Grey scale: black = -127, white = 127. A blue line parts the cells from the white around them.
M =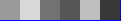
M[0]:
26

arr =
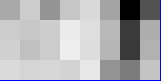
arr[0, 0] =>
41
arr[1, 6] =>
-68
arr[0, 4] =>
89
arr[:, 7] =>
[-45, 45, 49, 68]
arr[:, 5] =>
[36, 57, 54, 19]
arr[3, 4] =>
103
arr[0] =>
[41, 76, 20, 70, 89, 36, -127, -45]
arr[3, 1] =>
85

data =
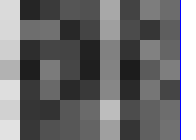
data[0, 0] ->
90
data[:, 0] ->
[90, 88, 79, 50, 94, 81, 98]
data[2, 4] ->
-93
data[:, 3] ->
[-42, -87, -59, -57, -86, -40, -40]
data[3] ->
[50, -97, -4, -57, -96, 3, -99, -36, -1]
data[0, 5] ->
40
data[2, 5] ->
1
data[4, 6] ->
-86
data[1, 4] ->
-59
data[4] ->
[94, -71, -22, -86, -70, 7, -86, -9, -58]
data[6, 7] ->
-31
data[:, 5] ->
[40, 31, 1, 3, 7, 61, 31]
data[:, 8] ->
[-19, -33, -26, -1, -58, -18, -14]
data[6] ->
[98, -72, -46, -40, -27, 31, -74, -31, -14]
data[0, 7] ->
-2

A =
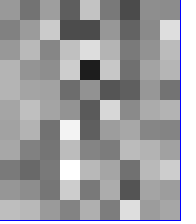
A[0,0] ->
25
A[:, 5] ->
[-6, 23, 52, 71, -42, 87, 29, -3, 37, 44, -2]
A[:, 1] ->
[-12, 27, 57, 20, 36, 63, 51, 1, -22, 13, 56]
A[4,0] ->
52
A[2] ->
[24, 57, 6, 64, 93, 52, -5, 18, 59]
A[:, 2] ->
[30, 75, 6, 14, 34, 36, -13, -10, -6, -9, 26]
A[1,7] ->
10
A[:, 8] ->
[12, 94, 59, 53, -12, 51, 4, 33, 77, 29, 38]
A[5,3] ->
19
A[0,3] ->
-33
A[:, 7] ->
[14, 10, 18, 35, 23, 43, 6, 51, 57, 36, 28]
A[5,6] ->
10
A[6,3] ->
115
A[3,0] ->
52
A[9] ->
[22, 13, -9, 77, -6, 44, -43, 36, 29]
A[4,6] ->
-32
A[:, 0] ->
[25, 1, 24, 52, 52, 37, 34, 39, -5, 22, 62]
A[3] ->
[52, 20, 14, 77, -98, 71, -15, 35, 53]
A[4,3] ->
-18
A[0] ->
[25, -12, 30, -33, 67, -6, -52, 14, 12]

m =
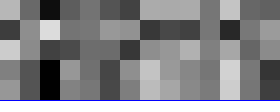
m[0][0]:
55
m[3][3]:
23
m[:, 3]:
[-34, -11, -52, 23, 2]
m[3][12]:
-7
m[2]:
[76, 11, -62, -52, -18, -19, -72, 14, 23, 49, 0, 39, -25, 11]
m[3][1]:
-43
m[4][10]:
-4
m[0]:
[55, -22, -113, -34, -12, -43, -61, 43, 42, 43, -9, 68, -24, -30]
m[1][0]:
-66
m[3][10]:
-9
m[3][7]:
67
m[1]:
[-66, 14, 92, -11, -8, 24, 18, -71, -55, -62, -8, -87, -7, 27]
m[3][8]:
25
